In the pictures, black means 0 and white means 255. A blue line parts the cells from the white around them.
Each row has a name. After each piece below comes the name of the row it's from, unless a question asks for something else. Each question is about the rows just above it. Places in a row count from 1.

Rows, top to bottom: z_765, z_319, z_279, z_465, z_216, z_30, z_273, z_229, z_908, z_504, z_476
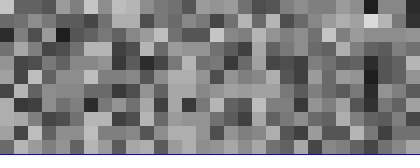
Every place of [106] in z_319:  1 13 19 22
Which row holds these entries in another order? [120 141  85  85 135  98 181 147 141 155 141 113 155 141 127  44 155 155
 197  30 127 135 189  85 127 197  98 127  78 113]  z_765
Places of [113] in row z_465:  1 6 16 30
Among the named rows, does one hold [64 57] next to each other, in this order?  no
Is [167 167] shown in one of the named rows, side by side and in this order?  yes

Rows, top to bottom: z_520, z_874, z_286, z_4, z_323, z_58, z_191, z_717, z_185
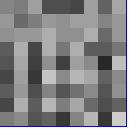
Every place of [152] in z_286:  2 3 9
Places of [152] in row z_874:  1 4 9
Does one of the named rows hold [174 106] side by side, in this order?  yes
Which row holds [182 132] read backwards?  z_185
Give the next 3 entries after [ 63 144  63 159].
[138  40 190]
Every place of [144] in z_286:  1 5 6

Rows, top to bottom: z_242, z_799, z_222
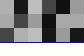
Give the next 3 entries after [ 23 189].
[ 69  16 155]
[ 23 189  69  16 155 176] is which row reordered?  z_242
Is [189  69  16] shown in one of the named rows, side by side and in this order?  yes
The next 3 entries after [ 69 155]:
[ 16 168 168]
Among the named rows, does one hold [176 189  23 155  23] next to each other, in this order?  yes
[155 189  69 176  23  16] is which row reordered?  z_242
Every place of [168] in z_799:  1 5 6

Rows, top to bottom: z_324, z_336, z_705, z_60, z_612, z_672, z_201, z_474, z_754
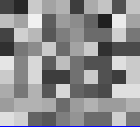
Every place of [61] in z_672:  4 5 9
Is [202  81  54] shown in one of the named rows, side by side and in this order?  no
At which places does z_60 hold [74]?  9 10
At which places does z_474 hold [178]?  2 3 7 10

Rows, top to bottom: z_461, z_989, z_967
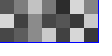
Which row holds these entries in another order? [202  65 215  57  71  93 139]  z_967
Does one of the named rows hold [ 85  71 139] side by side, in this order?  no
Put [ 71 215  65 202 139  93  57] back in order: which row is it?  z_967
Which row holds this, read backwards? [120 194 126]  z_461
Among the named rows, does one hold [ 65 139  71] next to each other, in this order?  yes
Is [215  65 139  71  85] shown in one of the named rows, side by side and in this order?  yes

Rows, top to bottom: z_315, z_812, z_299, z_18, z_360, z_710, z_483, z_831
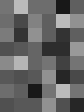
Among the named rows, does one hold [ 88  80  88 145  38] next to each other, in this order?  yes
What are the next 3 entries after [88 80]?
[ 88 145  38]
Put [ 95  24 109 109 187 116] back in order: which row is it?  z_315
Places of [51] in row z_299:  2 5
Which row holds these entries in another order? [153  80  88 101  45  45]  z_18
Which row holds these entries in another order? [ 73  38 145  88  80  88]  z_710
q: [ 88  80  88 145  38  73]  z_710

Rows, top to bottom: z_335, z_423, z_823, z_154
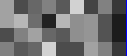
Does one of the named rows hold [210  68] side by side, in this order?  yes
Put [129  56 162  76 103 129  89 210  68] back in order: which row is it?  z_335
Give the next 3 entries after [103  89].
[143 149  83]
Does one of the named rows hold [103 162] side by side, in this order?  no
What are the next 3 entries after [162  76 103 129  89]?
[210  68 129]

